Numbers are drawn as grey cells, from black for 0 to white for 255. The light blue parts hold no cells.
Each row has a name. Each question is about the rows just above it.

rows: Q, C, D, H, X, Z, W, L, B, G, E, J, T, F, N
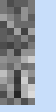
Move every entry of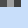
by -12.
[ 65 149  53]
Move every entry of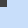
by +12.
[77]
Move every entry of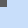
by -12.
[81]
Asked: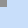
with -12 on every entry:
[133]
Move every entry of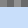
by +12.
[144 118 157 118]
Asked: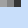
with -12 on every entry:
[149 120  41]
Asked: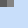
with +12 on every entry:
[105 144]

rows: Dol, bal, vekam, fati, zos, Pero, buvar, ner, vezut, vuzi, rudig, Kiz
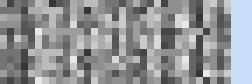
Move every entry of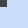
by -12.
[57]
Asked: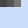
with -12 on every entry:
[ 57  73 104]
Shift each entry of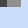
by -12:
[ 57 131 131]
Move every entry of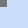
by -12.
[104]

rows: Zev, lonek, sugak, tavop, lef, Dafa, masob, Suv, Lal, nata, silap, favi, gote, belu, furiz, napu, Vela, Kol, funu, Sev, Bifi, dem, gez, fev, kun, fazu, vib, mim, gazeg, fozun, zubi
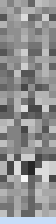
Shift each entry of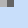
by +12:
[192 112]
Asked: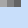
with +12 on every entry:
[179 142 112]

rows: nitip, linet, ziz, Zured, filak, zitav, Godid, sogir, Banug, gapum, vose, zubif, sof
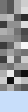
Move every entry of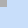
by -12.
[163]
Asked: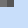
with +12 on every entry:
[126  98]
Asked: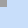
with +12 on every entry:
[172]
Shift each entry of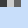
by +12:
[ 72 217 112]
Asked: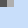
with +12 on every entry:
[ 98 187]
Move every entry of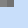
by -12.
[118 102]

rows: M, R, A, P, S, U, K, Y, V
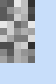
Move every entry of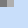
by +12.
[134 187]
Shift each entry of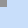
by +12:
[160]
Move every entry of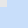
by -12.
[219]
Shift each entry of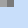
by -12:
[150 110]

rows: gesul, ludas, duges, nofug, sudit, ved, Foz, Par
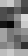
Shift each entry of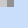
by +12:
[214 158]
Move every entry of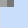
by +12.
[174 131]
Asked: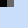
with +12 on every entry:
[ 18 117]
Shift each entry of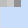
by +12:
[201 214 158]
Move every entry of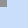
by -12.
[134]
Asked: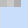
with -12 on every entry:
[177 190 163]
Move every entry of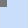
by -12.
[107]

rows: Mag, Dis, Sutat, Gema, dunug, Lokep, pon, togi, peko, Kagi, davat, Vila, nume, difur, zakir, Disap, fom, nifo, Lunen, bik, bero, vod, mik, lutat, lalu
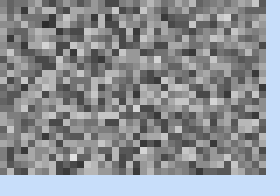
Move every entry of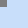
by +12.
[138]
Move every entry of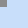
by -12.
[128]
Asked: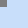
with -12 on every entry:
[114]
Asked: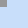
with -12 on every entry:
[140]
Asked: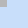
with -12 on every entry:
[171]
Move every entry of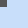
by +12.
[99]

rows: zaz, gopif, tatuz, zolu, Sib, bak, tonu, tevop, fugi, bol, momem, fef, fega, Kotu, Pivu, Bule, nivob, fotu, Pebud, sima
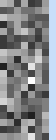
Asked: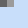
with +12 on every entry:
[111 167]
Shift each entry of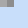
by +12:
[180 153]
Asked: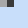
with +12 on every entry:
[180  70]
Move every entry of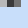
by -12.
[172  46 102]
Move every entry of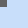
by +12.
[111]
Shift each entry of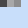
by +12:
[ 83 180 153]

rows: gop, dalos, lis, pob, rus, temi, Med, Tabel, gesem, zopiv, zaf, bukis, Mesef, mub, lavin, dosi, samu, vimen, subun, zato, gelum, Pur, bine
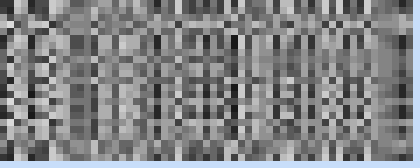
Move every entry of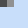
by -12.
[ 64 133]
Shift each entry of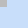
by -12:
[176]
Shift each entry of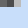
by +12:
[114  88 200]
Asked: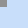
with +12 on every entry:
[157]
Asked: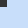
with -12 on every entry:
[40]

